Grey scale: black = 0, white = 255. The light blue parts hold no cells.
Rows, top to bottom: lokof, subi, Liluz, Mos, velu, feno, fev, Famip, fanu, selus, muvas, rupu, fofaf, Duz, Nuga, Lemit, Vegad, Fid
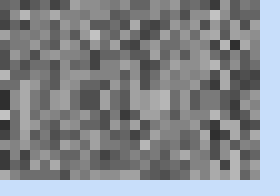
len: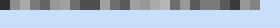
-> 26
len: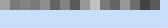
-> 16
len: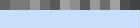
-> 14

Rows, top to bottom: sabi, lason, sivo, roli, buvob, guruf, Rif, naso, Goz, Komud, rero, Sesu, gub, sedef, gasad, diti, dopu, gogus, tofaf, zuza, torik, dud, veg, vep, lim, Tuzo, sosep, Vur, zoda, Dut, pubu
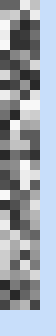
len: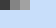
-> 3
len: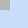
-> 1
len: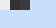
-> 3
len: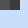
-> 2

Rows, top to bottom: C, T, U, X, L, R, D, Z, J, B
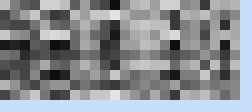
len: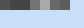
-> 7
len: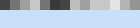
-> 14
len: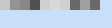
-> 10
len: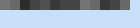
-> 13
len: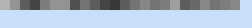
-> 24
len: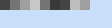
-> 9
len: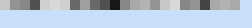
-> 24

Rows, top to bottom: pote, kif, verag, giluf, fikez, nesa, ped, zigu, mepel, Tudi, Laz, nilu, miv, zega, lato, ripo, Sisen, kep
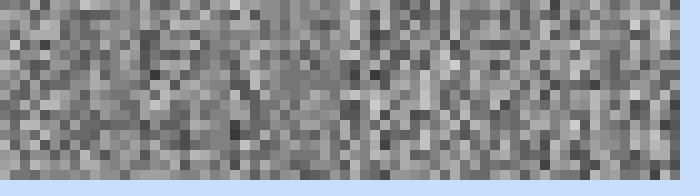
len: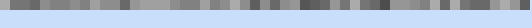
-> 53
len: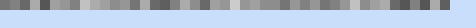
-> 45
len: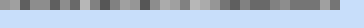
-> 34

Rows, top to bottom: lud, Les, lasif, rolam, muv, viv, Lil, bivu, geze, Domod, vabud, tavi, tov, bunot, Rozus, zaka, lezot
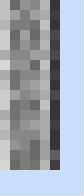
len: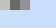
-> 3
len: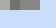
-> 4

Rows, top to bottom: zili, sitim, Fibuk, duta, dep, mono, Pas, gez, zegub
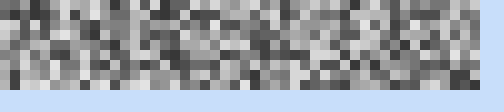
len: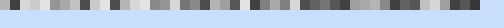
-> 48
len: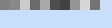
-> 10
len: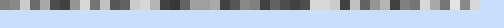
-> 48
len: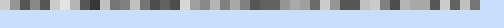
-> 48
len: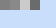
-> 4
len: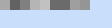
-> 9

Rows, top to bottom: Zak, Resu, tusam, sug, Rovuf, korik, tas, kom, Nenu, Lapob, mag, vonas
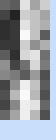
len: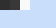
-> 3
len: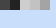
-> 5
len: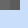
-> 2
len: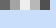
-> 5
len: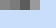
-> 4
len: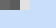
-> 3
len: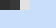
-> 3

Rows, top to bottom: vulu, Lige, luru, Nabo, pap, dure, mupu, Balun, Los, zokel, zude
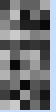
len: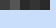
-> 5
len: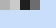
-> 4
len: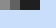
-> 4
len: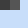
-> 2
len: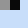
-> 2
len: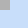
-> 1

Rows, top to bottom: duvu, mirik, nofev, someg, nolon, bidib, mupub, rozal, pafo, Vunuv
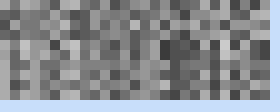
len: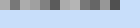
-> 12
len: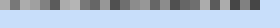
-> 26
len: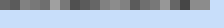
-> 21
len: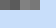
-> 4
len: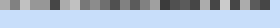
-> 27
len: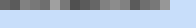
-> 17
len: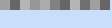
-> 11

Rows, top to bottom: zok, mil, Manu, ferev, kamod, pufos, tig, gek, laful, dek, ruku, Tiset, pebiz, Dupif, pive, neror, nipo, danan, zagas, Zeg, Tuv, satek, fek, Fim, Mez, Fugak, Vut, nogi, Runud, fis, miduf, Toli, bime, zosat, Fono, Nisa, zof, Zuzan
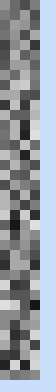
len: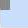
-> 1
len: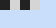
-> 4
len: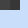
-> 2

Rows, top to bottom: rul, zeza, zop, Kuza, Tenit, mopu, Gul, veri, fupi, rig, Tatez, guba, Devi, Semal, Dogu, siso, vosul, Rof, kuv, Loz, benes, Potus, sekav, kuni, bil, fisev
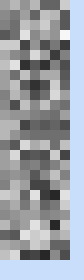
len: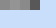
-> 4
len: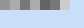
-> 7
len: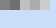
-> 5
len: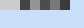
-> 7
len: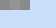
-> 3

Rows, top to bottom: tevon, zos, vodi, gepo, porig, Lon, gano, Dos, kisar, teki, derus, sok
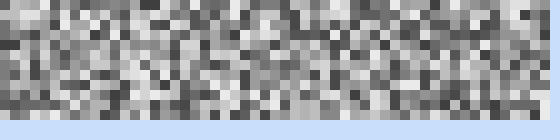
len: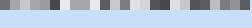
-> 25
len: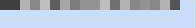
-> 18
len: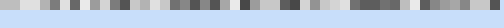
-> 50
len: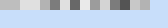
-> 15
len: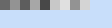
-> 9

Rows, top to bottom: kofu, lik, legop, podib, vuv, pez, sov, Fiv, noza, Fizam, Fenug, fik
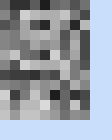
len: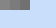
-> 3
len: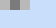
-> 3

